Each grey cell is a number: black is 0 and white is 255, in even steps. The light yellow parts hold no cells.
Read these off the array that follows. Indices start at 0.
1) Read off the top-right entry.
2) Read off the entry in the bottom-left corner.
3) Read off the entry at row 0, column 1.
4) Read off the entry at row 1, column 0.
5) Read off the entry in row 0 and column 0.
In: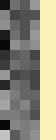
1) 152
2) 194
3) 112
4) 133
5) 17

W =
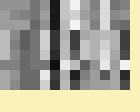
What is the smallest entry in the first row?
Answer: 24
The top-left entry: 146
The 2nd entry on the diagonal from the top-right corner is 137
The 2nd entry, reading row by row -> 146
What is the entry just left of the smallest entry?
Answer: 117
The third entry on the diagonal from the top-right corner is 219
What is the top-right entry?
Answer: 128
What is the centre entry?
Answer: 187
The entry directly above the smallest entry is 42
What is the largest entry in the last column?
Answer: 242
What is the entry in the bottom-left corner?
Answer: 167
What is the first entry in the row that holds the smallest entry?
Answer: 128
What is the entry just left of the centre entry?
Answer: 52
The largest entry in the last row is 207
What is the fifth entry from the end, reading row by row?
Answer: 146
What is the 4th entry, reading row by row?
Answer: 117
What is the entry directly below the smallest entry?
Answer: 62
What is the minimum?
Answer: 15
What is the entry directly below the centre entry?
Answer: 187
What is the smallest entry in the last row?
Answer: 52
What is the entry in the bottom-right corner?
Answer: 74
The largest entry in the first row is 242

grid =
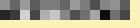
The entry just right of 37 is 58
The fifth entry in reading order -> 124
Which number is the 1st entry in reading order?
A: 145
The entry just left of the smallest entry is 165
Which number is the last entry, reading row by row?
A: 70
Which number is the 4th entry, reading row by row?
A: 92
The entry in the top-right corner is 92
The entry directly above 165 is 80
